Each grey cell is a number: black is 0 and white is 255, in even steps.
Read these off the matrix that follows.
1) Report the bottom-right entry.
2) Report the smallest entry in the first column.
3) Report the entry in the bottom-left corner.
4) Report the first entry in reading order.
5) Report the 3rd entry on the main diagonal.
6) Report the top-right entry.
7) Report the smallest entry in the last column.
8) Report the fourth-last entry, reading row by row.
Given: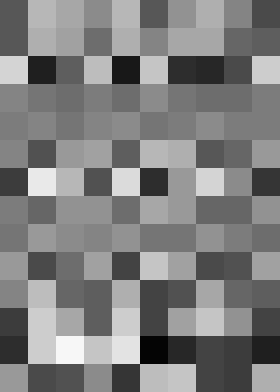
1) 175
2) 45
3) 153
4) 87
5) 94
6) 74
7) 31
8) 197

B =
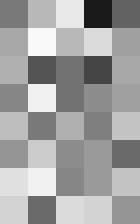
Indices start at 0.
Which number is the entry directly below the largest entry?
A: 84
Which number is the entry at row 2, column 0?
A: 176
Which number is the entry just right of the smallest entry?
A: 98
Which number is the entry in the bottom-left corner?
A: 211
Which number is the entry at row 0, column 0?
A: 121
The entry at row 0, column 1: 184
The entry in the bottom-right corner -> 148
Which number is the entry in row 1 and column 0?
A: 168
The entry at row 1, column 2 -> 184
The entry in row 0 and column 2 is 233
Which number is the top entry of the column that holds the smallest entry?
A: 26

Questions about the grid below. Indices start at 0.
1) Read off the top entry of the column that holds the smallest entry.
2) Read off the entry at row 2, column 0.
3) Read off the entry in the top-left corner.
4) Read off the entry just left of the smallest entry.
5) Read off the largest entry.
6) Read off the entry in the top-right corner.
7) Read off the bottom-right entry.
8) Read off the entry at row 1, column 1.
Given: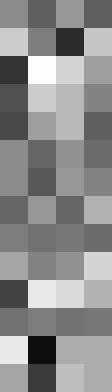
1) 95
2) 51
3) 139
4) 233
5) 253
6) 95
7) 172
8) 125

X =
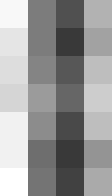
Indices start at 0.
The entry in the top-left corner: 248
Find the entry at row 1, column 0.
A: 229
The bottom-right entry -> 170
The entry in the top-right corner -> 178
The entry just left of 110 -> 241
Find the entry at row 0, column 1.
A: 124

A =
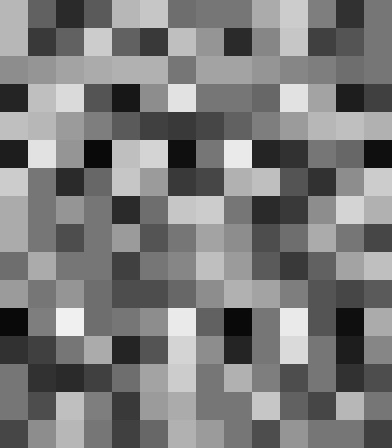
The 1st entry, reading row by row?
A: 183
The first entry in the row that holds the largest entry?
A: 9
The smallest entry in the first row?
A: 42
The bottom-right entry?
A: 64
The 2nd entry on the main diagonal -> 57
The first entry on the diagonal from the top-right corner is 118
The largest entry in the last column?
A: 204
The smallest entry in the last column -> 15
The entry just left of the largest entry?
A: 126
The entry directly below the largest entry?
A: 118
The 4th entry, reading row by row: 90
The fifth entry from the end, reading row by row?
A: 77
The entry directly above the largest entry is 149
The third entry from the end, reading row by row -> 118
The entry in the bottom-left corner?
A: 70
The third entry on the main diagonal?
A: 163
